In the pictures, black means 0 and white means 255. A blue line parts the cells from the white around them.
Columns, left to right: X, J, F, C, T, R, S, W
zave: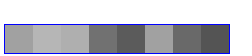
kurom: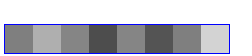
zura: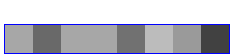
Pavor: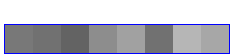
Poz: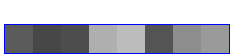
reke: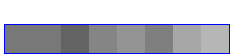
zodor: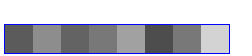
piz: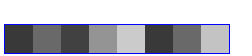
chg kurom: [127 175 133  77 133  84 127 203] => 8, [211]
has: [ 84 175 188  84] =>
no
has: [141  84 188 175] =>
no
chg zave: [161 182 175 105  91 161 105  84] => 4, [113]
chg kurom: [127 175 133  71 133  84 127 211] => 4, [77]
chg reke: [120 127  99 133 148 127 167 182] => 2, [120]

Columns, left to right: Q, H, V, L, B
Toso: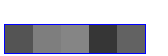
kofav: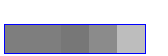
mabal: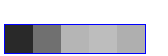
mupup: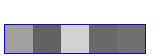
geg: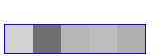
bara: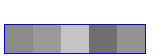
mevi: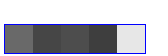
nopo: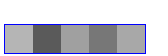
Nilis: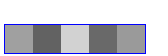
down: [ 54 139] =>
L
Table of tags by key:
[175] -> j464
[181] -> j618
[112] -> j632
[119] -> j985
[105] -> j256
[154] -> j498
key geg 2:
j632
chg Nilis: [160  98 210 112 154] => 4, [105]
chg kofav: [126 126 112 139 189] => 3, [119]
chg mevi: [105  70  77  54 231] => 4, [62]

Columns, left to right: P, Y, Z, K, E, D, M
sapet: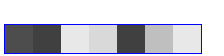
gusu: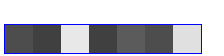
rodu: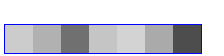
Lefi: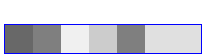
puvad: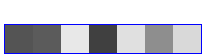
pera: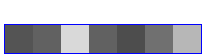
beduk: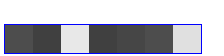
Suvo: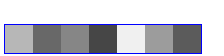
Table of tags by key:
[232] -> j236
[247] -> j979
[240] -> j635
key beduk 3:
j236
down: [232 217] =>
Z
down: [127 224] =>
E
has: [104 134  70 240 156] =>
yes
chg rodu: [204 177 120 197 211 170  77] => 3, [112]
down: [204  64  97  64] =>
K

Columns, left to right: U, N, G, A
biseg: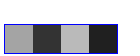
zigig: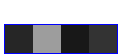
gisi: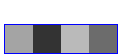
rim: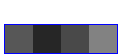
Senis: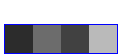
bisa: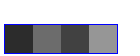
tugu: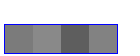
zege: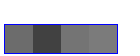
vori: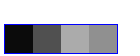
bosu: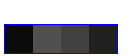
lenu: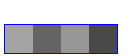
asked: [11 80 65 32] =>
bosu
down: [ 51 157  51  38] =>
N
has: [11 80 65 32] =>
yes
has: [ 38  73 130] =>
yes
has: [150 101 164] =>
no
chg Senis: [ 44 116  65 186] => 2, [108]
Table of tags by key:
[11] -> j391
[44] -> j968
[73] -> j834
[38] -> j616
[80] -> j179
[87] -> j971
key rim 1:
j971

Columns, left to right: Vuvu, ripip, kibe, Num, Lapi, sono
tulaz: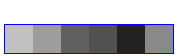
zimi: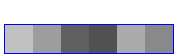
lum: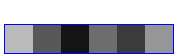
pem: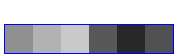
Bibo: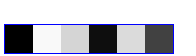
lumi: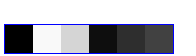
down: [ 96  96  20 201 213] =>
kibe
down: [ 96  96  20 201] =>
kibe
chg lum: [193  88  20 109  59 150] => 1, [186]

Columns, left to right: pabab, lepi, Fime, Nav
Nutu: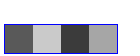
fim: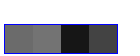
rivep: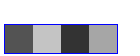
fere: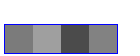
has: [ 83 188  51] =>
no
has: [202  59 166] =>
yes
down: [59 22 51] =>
Fime
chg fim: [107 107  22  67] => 2, [115]
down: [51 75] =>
Fime

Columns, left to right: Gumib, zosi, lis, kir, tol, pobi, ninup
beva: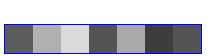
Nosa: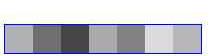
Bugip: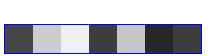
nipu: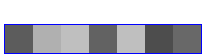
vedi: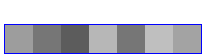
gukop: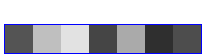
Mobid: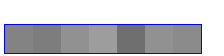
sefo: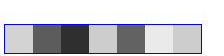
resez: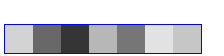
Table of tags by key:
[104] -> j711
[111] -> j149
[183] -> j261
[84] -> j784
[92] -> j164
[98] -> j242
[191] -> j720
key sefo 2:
j164
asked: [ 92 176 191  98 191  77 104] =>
nipu
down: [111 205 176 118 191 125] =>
zosi
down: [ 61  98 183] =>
kir

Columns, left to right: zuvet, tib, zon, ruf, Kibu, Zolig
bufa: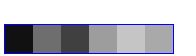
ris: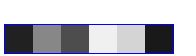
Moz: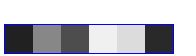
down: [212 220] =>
Kibu
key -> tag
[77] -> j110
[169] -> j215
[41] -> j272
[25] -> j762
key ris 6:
j762
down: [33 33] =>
zuvet
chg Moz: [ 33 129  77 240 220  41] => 2, [135]
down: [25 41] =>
Zolig

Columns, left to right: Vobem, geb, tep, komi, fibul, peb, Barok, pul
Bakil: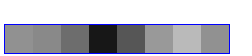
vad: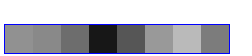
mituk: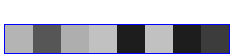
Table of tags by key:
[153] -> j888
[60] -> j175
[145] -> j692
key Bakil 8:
j692
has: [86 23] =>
no
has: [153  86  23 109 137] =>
no
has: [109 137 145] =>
no

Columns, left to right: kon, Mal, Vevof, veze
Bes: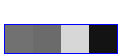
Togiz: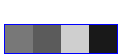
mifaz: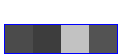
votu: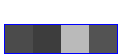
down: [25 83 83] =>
veze
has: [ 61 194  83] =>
yes
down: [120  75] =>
kon
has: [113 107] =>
yes
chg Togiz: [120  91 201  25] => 3, [207]

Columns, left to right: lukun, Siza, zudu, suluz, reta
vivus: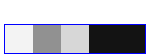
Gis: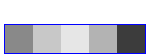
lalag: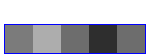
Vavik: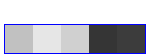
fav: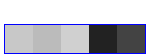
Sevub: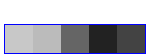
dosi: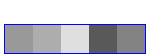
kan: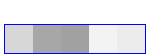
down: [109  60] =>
reta
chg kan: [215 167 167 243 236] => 3, [161]
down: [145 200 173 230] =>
Siza
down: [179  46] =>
suluz
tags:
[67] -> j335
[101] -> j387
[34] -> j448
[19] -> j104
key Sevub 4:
j448

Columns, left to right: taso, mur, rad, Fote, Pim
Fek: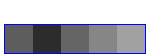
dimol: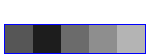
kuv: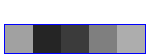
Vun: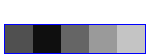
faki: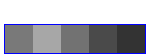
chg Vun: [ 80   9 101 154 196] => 2, [15]
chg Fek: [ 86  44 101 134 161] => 1, [93]

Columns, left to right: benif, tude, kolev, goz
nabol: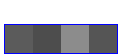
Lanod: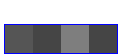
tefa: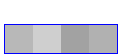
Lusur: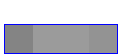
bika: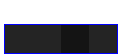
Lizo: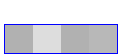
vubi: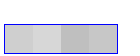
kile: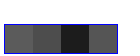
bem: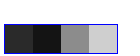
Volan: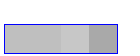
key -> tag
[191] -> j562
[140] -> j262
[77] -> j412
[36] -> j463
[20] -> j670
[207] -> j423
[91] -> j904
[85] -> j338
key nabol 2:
j412
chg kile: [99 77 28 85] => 1, [91]
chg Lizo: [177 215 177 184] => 2, [221]
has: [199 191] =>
no

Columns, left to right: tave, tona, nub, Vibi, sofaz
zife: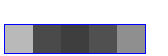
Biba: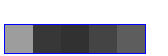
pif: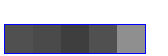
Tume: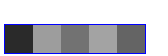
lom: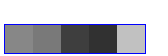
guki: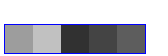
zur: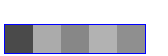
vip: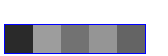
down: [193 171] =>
tona
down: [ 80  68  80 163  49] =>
Vibi

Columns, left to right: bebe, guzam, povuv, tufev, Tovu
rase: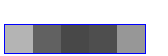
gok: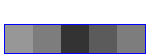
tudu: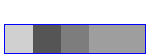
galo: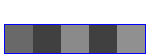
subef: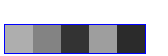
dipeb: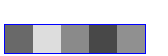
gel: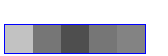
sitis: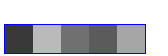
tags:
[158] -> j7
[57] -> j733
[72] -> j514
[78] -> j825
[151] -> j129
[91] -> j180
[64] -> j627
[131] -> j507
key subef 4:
j7
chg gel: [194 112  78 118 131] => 2, [118]

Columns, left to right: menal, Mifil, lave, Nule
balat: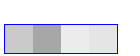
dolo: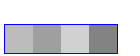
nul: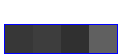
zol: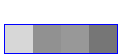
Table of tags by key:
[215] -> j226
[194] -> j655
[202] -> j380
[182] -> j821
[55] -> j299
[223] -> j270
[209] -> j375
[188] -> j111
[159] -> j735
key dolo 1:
j111
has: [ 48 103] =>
no
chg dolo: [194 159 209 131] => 1, [188]

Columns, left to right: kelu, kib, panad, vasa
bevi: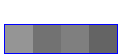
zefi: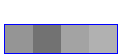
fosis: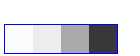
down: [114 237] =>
kib
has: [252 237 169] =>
yes
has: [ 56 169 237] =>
no
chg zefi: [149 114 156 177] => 3, [163]
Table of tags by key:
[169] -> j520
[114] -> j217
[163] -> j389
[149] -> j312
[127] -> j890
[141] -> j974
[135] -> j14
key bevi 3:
j890
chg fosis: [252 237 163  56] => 3, [169]
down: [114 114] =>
kib

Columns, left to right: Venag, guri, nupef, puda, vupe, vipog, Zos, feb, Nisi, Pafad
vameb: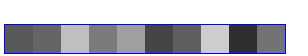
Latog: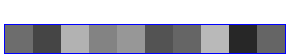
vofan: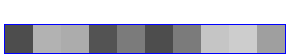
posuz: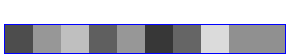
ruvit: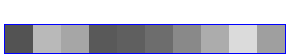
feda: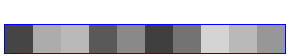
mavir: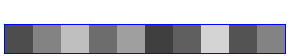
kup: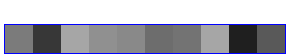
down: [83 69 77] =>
Venag
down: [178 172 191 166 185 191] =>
nupef

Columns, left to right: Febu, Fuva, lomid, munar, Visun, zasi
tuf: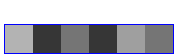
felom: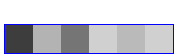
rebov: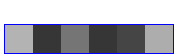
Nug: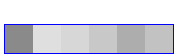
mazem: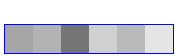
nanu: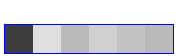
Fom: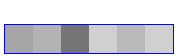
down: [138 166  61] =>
Febu
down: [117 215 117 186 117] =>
lomid
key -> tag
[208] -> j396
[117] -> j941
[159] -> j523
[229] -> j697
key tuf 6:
j941
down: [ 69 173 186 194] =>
Visun
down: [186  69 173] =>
Visun
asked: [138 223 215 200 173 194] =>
Nug

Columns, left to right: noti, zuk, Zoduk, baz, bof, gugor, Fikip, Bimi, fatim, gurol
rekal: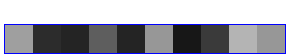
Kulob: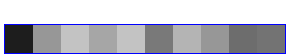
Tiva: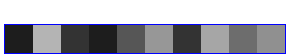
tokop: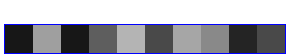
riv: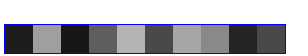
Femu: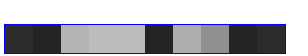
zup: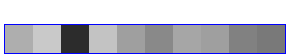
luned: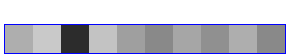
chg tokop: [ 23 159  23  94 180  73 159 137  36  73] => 7, [166]
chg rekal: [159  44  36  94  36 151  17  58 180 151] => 7, [23]
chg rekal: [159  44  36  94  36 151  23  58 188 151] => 9, [180]
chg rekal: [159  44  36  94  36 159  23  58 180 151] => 6, [151]
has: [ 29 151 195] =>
yes
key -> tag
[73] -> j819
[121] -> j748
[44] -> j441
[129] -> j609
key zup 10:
j748
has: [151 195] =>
yes

